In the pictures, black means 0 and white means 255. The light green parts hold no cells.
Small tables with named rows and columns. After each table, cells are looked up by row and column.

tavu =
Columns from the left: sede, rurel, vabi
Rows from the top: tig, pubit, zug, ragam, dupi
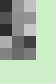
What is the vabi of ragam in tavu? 63
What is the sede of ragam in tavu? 174
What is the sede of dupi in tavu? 130
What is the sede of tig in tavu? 47
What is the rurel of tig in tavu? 149
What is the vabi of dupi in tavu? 124
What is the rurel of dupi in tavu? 107
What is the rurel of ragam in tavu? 100
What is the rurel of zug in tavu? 142
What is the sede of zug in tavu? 43
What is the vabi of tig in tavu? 193
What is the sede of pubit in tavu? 83
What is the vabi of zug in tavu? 198
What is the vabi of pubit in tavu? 148
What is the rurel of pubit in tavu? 143

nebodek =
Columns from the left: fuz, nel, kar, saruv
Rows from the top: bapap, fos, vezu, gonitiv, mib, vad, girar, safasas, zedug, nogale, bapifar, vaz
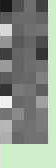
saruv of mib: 51
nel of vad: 100
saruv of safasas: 95
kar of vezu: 111
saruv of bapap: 65
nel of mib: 101
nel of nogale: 138
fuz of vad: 155
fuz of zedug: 240
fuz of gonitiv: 148
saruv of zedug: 160

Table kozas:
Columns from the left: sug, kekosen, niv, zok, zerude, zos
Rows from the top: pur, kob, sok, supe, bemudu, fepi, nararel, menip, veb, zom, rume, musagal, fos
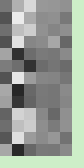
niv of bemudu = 109
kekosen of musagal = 223
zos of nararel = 118
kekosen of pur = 176
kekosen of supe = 225
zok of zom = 136
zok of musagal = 139
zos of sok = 143
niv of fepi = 50
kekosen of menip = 39

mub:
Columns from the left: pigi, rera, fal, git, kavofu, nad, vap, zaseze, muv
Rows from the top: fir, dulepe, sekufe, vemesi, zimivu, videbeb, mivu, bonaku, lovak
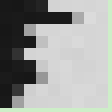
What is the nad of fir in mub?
213
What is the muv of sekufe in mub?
214
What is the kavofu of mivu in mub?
212
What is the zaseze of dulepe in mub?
219
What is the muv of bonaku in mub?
212
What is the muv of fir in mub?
215
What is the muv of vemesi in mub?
214
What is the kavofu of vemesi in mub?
215
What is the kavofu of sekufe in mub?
213

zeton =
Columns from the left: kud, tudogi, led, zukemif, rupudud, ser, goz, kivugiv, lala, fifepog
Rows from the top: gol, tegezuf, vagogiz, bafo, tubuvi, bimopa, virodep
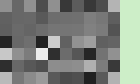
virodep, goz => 79
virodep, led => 139
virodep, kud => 186
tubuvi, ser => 108
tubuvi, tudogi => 144
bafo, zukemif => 34
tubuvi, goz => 86
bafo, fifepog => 100
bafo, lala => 96
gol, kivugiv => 56
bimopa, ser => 139
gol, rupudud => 144
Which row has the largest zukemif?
tubuvi

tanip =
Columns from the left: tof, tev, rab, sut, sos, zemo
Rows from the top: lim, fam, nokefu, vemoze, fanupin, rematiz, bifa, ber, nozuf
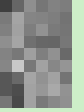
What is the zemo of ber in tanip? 146
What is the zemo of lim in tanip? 125
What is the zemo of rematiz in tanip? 149
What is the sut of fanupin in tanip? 127
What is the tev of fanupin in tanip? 120
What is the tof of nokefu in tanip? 128
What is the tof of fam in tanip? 122
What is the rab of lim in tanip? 143

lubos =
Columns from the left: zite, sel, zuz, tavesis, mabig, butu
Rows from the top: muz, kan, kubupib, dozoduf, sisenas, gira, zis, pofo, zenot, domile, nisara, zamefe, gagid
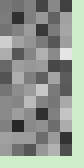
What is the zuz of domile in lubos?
140
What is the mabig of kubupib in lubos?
123
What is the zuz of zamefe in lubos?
156
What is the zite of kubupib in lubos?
115
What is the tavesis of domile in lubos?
48
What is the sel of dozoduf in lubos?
162
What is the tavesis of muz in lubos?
68
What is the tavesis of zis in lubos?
95
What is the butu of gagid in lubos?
78
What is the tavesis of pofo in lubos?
199
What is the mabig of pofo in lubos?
122
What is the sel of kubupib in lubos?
130
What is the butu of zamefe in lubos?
50
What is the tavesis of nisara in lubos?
144
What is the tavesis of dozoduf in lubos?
122
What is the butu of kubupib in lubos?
165
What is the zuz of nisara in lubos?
137
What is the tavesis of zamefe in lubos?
108
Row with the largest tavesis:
pofo

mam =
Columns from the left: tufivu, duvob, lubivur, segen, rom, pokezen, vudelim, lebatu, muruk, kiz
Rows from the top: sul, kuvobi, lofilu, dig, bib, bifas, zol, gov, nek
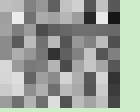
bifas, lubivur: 121
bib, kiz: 128
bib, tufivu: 139
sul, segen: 150
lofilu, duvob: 126
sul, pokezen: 194
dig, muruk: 188
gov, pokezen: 185
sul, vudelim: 208
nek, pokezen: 82
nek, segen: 111
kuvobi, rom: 161
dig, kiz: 80
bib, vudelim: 130
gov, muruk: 203
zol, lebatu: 89
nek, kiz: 70
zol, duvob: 221
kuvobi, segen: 171
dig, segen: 113

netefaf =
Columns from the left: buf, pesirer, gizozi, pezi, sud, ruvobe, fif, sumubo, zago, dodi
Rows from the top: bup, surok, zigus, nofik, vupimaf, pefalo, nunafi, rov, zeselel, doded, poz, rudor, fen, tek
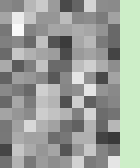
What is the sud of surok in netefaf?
150
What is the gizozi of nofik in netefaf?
105
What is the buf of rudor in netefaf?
120
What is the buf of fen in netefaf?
69
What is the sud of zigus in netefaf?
165
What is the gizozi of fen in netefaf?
170
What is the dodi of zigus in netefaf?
104
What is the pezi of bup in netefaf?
202
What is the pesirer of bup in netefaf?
130
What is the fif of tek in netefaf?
210

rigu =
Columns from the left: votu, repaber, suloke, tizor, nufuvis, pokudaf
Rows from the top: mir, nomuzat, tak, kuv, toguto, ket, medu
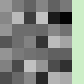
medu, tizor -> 40
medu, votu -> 77
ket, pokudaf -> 48
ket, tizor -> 149
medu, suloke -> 135
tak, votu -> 149
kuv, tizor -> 52
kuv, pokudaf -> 164
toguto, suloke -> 114
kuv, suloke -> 130
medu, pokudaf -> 169
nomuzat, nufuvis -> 26
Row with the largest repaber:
nomuzat

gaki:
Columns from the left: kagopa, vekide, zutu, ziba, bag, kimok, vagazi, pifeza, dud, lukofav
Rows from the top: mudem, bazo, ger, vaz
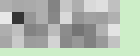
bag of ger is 187
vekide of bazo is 53
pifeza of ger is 130
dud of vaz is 153
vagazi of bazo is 150
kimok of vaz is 137
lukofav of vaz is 194
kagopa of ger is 174
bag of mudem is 131
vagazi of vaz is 151
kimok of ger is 140
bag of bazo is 135
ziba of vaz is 158
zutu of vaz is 156
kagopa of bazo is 232

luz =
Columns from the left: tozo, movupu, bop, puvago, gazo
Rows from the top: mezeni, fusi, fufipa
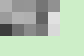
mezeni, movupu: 148
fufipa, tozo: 60
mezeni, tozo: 177
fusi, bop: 175
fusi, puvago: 99
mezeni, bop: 149
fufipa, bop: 138

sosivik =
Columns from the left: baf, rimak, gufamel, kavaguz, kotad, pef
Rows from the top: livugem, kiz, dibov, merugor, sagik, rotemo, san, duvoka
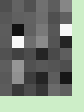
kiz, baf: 87
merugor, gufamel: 110
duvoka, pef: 94
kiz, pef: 96
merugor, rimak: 248
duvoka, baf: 92
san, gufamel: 61
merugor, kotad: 84
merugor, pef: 36
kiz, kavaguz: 110
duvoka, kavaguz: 54
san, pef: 22
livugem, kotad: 93
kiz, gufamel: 98
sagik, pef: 94

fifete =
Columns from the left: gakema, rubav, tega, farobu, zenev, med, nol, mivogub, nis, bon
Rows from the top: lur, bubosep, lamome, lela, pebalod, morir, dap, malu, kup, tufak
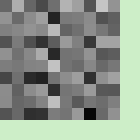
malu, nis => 88
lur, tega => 102
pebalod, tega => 136
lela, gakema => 82
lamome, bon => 99
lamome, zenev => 186
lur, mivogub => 84
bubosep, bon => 95
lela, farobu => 50
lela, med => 154
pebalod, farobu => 171
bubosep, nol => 125

